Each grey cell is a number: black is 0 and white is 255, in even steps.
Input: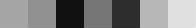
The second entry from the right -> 183
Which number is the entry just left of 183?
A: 45
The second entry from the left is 145

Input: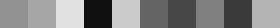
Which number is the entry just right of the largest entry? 16
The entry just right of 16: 203
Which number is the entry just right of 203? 100

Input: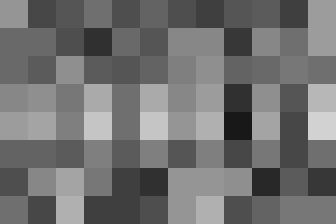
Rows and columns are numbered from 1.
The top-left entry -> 149
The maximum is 210
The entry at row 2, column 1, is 105
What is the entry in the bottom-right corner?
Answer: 119
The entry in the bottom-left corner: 111
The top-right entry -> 156
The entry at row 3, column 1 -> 105
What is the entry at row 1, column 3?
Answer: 85
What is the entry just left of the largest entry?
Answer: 71
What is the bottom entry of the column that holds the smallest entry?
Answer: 78
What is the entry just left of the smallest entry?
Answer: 176
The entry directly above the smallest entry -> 48
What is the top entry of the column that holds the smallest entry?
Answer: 85
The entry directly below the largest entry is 111
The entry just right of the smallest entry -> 164
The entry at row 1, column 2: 71
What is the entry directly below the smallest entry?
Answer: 71
